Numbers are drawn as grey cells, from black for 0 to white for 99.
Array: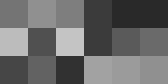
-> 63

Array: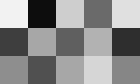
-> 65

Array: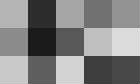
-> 82

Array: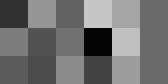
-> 26

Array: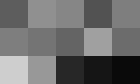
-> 15

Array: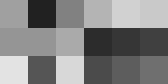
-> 29

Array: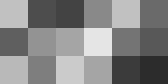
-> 64
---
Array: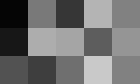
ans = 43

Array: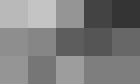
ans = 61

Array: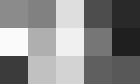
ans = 82

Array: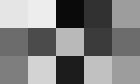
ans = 11

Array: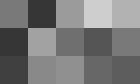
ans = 56

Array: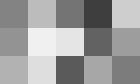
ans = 35

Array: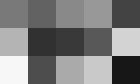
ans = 66
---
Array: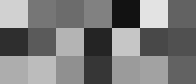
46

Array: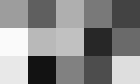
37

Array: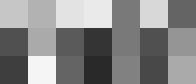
69

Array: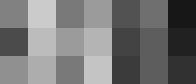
79

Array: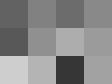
50

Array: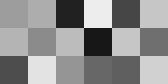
67

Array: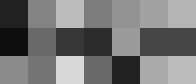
51
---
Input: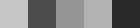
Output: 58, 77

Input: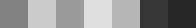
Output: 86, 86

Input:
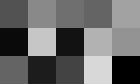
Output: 7, 84

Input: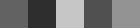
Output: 77, 77

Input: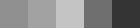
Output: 76, 76

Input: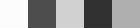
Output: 81, 98

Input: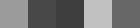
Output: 24, 75

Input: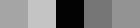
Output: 1, 76
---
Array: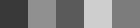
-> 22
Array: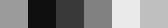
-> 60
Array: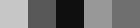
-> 77
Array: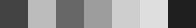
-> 26
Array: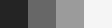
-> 14
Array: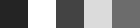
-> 14
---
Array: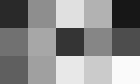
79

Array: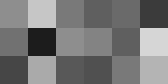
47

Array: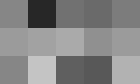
34

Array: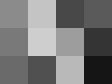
72

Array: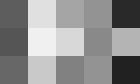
57

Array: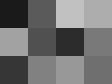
59

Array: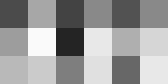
40
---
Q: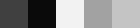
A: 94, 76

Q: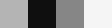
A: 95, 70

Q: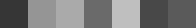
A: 74, 66

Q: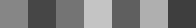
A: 76, 68

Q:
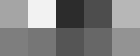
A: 94, 71

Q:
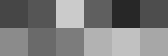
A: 79, 75

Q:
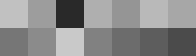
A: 78, 75
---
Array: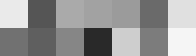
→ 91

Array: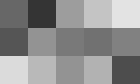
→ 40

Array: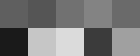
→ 37

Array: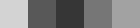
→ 82

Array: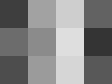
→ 24

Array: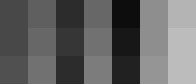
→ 28

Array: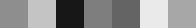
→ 55

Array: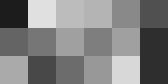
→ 11

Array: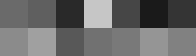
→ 41

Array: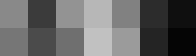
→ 53
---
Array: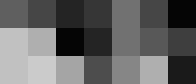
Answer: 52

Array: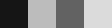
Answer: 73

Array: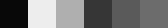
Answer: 21

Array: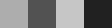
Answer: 32

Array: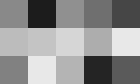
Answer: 70

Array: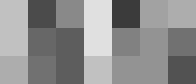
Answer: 57

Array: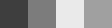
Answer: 48
